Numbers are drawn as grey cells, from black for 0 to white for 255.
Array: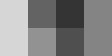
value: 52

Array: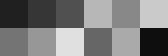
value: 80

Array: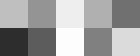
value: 238

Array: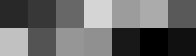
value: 103

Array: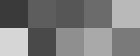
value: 86

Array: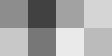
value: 162

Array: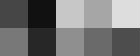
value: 199

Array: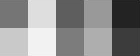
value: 94

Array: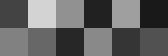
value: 145

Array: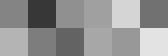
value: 144
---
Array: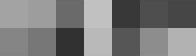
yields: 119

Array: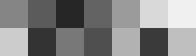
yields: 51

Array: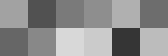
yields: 136

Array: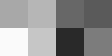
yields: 198

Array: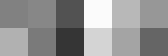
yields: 122

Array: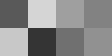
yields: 52

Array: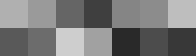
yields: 108
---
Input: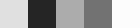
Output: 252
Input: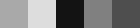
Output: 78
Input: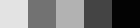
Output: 3
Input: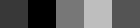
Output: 84
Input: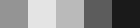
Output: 26
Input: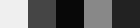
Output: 34
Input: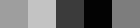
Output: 125
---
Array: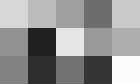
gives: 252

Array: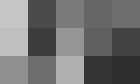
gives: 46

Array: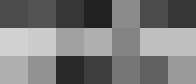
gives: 154

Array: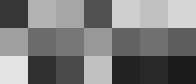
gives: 26

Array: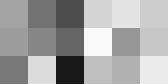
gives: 235

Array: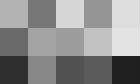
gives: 33

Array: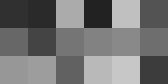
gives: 60
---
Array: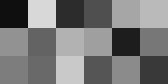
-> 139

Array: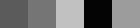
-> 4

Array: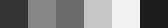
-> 241

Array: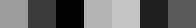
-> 30

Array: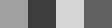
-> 213

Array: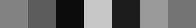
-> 153

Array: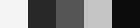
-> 195

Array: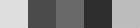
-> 46
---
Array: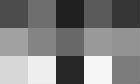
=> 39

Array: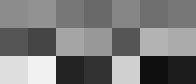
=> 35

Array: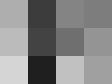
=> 193

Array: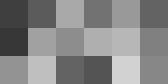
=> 99

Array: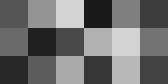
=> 170

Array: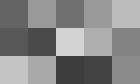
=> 61

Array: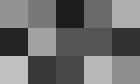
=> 71

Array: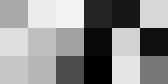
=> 77

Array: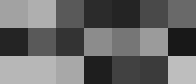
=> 168

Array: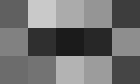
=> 179
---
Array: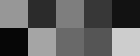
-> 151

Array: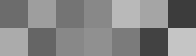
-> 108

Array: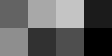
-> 99

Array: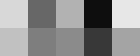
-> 216

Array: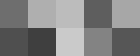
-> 110

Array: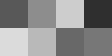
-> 88
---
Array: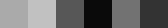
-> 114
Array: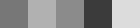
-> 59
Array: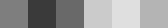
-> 223
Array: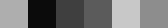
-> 200
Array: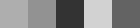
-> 210
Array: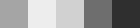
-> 110
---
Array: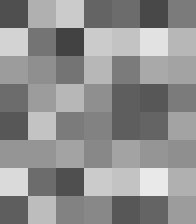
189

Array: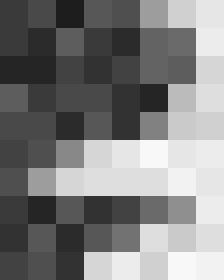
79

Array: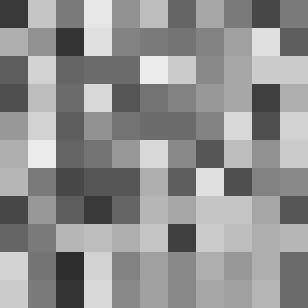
122

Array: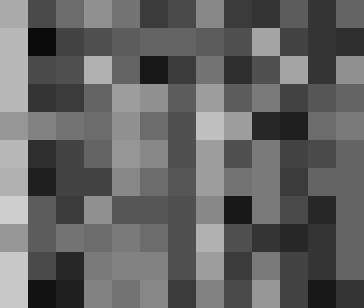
18

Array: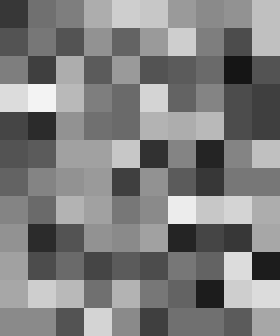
138

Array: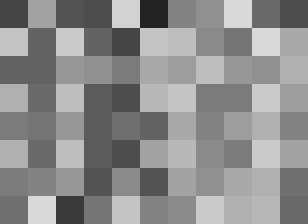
217

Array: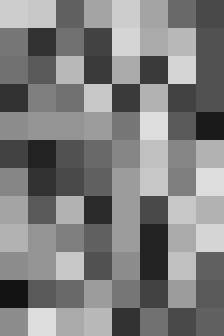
221

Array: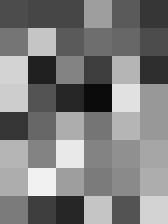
62

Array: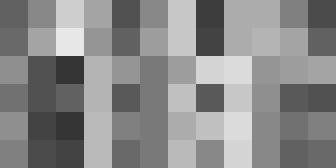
75
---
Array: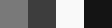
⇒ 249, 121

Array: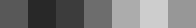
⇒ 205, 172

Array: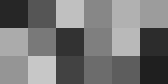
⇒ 199, 192

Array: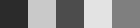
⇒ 227, 201

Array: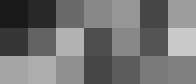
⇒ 201, 179

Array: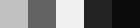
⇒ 240, 193

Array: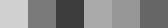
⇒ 208, 170

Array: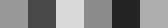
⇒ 218, 173
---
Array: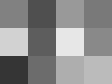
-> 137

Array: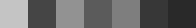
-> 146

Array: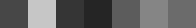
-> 53

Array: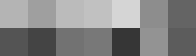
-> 114

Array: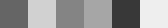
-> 209

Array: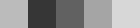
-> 187

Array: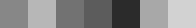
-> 114

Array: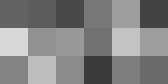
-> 189

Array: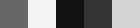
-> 103
